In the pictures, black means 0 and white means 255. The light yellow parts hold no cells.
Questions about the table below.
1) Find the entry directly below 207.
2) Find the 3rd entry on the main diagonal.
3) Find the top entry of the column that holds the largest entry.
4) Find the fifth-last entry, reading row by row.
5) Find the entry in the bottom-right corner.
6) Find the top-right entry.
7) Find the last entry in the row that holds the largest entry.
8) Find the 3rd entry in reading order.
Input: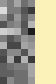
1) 124
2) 151
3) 151
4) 71
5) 151
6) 137
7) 58
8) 165

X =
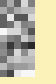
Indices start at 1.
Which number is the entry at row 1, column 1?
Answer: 113
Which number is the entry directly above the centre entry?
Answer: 215
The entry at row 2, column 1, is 171
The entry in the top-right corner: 128
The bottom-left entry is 113
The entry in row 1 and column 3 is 97
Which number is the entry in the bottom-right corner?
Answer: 247
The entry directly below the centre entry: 113
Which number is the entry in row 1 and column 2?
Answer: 171
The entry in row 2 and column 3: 171
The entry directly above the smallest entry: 156
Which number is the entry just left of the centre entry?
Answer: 128
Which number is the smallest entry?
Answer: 41
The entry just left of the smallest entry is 70

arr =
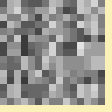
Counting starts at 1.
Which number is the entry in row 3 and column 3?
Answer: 128
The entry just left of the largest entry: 72
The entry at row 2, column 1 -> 128
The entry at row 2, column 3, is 211
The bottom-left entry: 158
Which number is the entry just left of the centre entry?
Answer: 158
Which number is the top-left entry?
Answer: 88
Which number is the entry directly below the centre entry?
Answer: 158
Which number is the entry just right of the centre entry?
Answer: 116
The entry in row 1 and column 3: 186
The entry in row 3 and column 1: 186
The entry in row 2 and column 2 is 174
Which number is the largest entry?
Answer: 227
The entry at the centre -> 211
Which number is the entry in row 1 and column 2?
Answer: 174
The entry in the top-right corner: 128
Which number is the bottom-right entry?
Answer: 103

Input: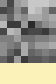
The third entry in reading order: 155
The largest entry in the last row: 155
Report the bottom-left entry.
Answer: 100
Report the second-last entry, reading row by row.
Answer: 100
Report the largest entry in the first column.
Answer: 185
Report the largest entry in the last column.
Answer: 185
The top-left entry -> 141
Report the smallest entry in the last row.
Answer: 58
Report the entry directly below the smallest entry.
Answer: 72
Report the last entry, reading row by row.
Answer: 87
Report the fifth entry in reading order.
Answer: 200
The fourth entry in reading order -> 170
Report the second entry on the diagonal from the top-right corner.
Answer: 155
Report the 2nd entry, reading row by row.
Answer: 72
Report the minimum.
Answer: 42

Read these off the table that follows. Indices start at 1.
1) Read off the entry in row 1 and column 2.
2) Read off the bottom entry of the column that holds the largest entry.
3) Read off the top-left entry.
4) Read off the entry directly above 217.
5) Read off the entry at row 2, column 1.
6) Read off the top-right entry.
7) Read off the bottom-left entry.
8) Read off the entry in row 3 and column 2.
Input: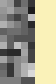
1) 150
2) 82
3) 164
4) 192
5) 150
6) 54
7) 126
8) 98

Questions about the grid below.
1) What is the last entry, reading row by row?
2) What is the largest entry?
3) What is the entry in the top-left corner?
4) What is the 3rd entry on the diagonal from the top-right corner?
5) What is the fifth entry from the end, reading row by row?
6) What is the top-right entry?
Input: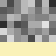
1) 200
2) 226
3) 159
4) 131
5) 159
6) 45

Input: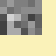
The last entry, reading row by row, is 111
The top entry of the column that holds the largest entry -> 154
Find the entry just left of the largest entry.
81
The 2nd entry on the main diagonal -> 111
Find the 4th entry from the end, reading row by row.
170
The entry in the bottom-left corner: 65
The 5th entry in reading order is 111
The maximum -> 210
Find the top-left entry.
127

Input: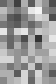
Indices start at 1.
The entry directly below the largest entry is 213
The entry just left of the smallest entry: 175
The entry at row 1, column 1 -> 103
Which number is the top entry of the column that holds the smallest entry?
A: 188
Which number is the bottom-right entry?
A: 148
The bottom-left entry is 135
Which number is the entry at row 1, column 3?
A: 64
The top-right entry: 77
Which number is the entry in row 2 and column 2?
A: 148
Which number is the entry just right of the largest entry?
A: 135
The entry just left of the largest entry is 229
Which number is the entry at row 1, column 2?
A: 135
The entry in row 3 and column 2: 91
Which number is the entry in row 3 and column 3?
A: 77
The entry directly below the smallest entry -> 119
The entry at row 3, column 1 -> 160
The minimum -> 52
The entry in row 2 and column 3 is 119
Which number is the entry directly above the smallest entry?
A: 200
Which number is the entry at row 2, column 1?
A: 188
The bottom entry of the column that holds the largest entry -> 200
